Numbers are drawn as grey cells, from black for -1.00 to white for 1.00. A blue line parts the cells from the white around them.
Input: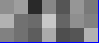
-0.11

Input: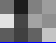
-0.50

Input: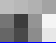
-0.43

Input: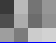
-0.03

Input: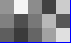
-0.54

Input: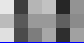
-0.41

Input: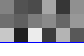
-0.75

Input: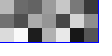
0.95

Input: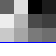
0.30

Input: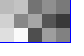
0.96
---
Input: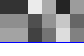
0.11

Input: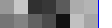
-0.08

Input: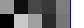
-0.99

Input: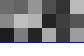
0.07

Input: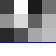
0.15

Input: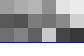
-0.30

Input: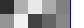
0.17

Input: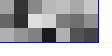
-0.20
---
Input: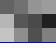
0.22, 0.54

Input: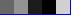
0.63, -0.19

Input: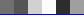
0.25, -0.12

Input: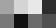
-0.65, -0.05

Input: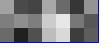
0.16, -0.17

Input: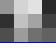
-0.68, -0.39

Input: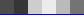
-0.09, -0.41

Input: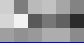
0.03, 0.25

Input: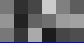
-0.27, -0.06

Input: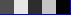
-0.98, -0.39
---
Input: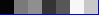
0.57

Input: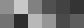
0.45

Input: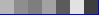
0.43

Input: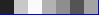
0.57

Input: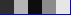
0.41

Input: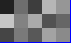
0.43

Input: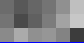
0.50

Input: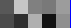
0.38
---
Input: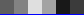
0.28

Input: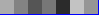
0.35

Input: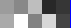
0.69

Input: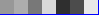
0.70

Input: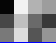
0.73

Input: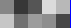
0.55

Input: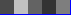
-0.01

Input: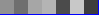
0.41

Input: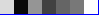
0.72
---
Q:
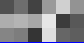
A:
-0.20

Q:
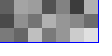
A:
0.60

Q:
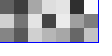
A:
-0.19

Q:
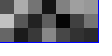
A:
-0.61

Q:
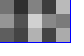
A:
-0.47

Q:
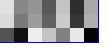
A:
0.82
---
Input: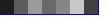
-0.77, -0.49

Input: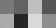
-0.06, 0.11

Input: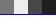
-0.06, -0.76

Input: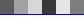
-0.28, -0.01

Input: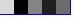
0.70, -0.15

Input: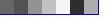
-0.19, 0.36
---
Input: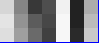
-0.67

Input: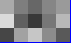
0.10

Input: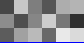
0.83

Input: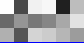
0.43

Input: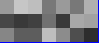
-0.39

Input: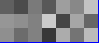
-0.09

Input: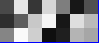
0.41

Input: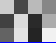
-0.72

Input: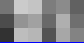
0.31
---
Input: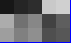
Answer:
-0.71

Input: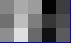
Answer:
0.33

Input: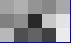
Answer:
0.38

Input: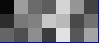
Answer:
0.23

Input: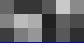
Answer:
-0.58

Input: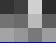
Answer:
-0.50

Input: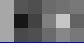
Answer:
-0.33

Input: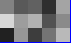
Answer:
-0.30

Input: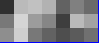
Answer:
0.46

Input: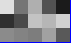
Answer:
-0.08
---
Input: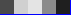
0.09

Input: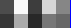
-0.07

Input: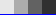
-0.23

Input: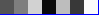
-0.56

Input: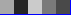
-0.04

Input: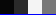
0.91
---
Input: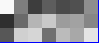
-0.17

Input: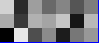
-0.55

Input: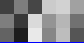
-0.56

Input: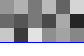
-0.33

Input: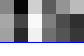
-0.46

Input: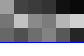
0.52

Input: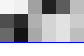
-0.68

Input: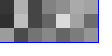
0.49

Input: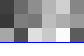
-0.01
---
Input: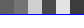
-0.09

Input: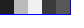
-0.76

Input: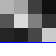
-0.62

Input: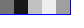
-0.09

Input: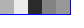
0.40

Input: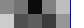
0.60

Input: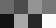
-0.07

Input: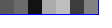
-0.86
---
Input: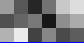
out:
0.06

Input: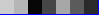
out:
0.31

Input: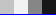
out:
0.90

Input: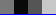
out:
-0.93

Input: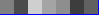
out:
0.11

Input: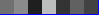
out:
-0.60
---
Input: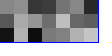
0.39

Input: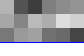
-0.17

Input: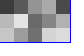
0.66

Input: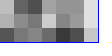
-0.39

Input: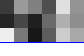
0.60

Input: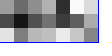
0.55

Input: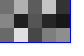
-0.01

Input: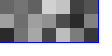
-0.03

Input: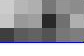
-0.07
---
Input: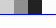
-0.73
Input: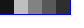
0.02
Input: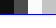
0.97
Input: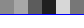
-0.28
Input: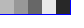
-0.19
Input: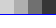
-0.12
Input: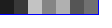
0.53
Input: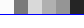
0.70
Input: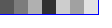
0.38
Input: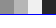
0.88
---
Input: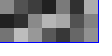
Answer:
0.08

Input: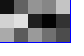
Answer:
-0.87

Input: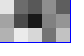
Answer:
0.79

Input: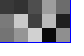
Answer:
-0.55

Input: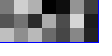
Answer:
-0.04

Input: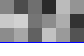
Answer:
0.04
